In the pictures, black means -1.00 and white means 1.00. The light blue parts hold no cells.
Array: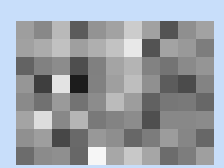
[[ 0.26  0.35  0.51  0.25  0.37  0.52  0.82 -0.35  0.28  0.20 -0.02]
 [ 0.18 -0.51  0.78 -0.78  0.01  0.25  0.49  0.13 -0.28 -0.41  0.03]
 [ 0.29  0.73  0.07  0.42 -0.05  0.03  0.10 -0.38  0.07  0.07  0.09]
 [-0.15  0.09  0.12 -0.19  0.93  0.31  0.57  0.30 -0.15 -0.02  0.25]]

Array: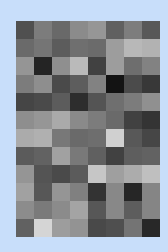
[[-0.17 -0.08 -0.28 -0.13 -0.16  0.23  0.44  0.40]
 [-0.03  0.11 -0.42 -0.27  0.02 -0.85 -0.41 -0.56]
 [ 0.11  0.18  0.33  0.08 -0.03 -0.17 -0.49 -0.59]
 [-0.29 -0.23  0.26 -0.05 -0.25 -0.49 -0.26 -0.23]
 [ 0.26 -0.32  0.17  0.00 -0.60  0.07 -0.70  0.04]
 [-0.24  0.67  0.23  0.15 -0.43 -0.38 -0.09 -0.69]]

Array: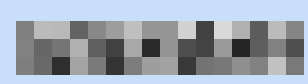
[[ 0.02 -0.20 -0.08  0.38 -0.25 -0.48  0.32 -0.67  0.15 -0.39 -0.47  0.21
  -0.71 -0.26  0.01 -0.38]]

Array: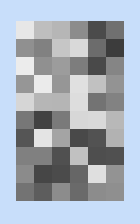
[[ 0.13  0.01  0.55  0.70 -0.15 -0.53]
 [ 0.18  0.84  0.18  0.76  0.51  0.15]
 [-0.07 -0.48 -0.04  0.69  0.70  0.44]
 [ 0.00  0.00 -0.37  0.51 -0.39 -0.37]
 [-0.10 -0.27  0.10 -0.17  0.10  0.12]]

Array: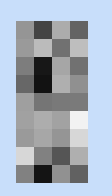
[[ 0.21  0.47 -0.11  0.49]
 [-0.19 -0.86  0.37  0.13]
 [ 0.26  0.36  0.27  0.90]
 [ 0.69  0.01 -0.33  0.37]]

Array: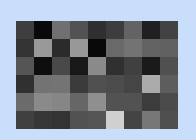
[[-0.60  0.20 -0.66  0.19 -0.93 -0.18 -0.10 -0.22 -0.25]
 [-0.62 -0.10 -0.09 -0.54 -0.37 -0.40 -0.46  0.34 -0.27]
 [-0.50 -0.57 -0.60 -0.36 -0.33  0.63 -0.47 -0.07 -0.38]]
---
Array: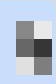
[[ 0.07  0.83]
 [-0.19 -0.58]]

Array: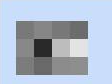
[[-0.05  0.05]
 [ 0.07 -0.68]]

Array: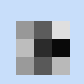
[[ 0.19 -0.28]
 [ 0.48 -0.66]]

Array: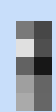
[[-0.05 -0.44]
 [ 0.76 -0.38]]

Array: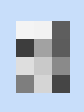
[[ 0.91  0.90]
 [-0.52  0.27]]

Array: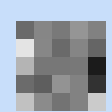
[[-0.17  0.05]
 [ 0.79  0.06]]

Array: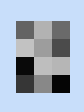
[[-0.22  0.40]
 [ 0.52  0.23]]

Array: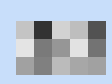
[[ 0.54 -0.61]
 [ 0.79 -0.04]]

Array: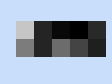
[[ 0.55 -0.72]
 [-0.03 -0.72]]
